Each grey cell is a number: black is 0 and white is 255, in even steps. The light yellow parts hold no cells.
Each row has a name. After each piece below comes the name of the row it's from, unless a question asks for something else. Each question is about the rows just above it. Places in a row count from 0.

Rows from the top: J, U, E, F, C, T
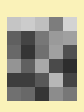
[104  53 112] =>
E
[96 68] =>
U

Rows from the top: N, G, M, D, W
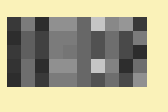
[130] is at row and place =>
D, 7
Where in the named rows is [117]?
M, 4
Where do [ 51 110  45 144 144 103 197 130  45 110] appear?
D
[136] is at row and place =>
N, 7
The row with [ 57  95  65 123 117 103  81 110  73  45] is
M
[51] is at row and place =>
D, 0
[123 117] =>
M

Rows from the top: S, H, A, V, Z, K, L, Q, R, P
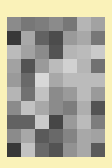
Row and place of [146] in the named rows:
P, 4
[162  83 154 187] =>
V
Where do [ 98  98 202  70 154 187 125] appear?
Q
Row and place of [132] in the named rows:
R, 4
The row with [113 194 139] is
K
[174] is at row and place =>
L, 5
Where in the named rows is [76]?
H, 3

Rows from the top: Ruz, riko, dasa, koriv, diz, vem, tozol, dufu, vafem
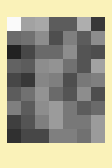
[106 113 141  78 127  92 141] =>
riko
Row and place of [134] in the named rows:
diz, 2
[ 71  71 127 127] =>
vafem
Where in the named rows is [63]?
dufu, 0
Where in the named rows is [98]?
koriv, 0
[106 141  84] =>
dasa
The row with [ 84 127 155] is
dufu

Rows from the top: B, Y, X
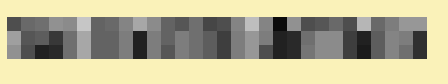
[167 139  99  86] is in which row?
B
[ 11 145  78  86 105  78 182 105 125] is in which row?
B
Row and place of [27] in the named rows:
X, 25
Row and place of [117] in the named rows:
X, 21
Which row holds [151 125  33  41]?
Y
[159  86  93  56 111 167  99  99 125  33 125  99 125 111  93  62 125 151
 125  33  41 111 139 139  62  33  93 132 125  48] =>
Y
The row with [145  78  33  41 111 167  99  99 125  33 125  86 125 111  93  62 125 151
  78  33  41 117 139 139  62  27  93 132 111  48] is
X

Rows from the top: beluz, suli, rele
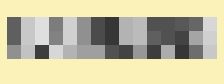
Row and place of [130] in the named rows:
suli, 3
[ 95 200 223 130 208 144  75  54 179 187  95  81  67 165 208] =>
suli
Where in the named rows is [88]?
beluz, 12

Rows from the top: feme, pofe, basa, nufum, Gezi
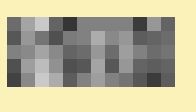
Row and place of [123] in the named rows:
pofe, 4
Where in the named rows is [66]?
Gezi, 0
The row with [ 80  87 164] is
nufum
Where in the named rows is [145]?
nufum, 3

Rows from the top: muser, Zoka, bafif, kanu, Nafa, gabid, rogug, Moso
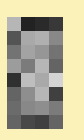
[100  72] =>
Moso
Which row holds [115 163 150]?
bafif
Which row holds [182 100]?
kanu
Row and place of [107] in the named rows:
rogug, 0

